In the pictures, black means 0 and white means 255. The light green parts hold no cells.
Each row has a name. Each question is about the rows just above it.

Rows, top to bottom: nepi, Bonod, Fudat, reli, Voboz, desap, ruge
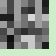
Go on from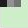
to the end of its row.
[200 129  28]
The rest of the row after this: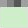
[28]
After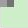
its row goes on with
[215 159 187]
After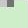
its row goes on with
[129]
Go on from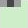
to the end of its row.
[129  86 159  28]

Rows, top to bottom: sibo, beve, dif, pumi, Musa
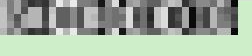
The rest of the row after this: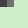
[ 38 194 219  51  82 166  10  96  66 181 125 112  66]
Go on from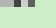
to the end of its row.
[ 96 137  82 194 181  96 125 112 112 219  66 112  38 194 219  51  82 166
  10  96  66 181 125 112  66]
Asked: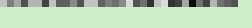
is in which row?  beve
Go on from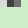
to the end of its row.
[ 38 194 219  51  82 166  10  96  66 181 125 112  66]

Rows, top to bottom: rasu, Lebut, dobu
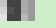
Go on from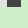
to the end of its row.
[184 154]
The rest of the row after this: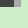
[154]
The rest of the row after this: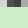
[154]
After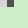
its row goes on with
[ 67 170 154]
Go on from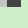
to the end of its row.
[170 154]
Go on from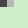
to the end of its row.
[154]
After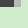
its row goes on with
[154]

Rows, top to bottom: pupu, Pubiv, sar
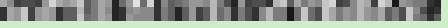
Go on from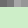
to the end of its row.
[ 36  50 151 137 137 137  50 123  94  36  94 151  65  94 183 109 137  50
 123  78  50 137 183 123 123  24 109 198 109  78 198 167 123 151 137 183
 151 137 167  94 123  78 198 123 109  50  94]
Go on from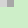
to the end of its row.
[151 167 198  94 123 167 151  36 109 151 226 109 212  50 137  94 109 123
 151 151 137 183 123  78  36 151  65  78  78  50 183 198  94 167 123 151
 137 198 212  65  78 137 183 167  65 212 183  24 151 137 123 123  50  36]
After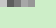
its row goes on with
[ 36 109 151 226 109 212  50 137  94 109 123 151 151 137 183 123  78  36
 151  65  78  78  50 183 198  94 167 123 151 137 198 212  65  78 137 183
 167  65 212 183  24 151 137 123 123  50  36]
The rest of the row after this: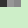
[137 137  50 123  94  36  94 151  65  94 183 109 137  50 123  78  50 137
 183 123 123  24 109 198 109  78 198 167 123 151 137 183 151 137 167  94
 123  78 198 123 109  50  94]
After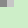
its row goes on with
[212  65  78 137 183 167  65 212 183  24 151 137 123 123  50  36]

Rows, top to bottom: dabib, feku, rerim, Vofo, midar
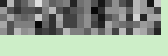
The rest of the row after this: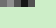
[112 167  50 211  35 167 167]
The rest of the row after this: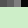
[ 50 143 143 155  97 183 155 143  66]
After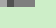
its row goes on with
[  8  97  50 155  66  66 112 143  66  35 167 127 112  97 112 155 143  66]
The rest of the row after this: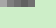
[155 143  66]
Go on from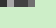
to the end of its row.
[143  82  22  82 112 167  50 211  35 167 167]

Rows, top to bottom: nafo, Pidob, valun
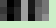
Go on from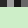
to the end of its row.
[117]
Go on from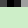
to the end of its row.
[ 25  87 117]
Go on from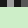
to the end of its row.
[117]
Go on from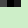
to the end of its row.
[159  25  87 117]
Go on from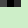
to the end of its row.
[159  12 103 143]
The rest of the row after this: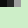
[ 25 103 117]
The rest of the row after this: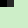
[159  12 103 143]

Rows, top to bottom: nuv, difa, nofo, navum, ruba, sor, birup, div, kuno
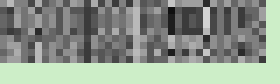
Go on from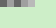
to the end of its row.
[102 128 159 102  15  86  59  59  71 211  59 116  59 128  59 102 102 159]
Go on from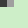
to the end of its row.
[ 86 102  86 116 197 143 159 159 159  43 159 116 159 102 143 116 143  86]

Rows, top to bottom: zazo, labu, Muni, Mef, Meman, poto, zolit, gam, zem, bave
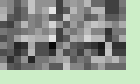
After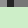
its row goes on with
[145 157 171  90 119 104 183 183 157 183 132]
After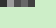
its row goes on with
[132  90  37 196  64  64]
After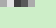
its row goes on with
[157 212 183 183  64 104 171]
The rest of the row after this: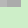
[227  64  90 171 157 212 183 183  64 104 171]
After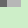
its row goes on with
[157 183 132]
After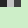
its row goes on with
[64]

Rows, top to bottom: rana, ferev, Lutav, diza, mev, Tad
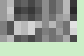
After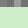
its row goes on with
[212]
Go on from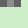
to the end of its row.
[126 184  56]
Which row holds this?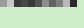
ferev
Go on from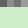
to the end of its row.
[168  71]
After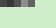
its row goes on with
[126 184  42]

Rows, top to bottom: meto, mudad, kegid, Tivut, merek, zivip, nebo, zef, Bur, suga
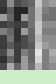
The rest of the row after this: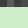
[ 90 199 156 141]
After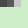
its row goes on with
[156 141]
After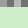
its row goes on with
[114]
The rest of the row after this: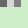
[156]
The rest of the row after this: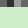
[199 126 126]

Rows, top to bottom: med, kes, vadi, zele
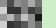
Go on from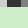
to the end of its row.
[63 88]
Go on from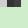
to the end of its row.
[ 88 143 103]

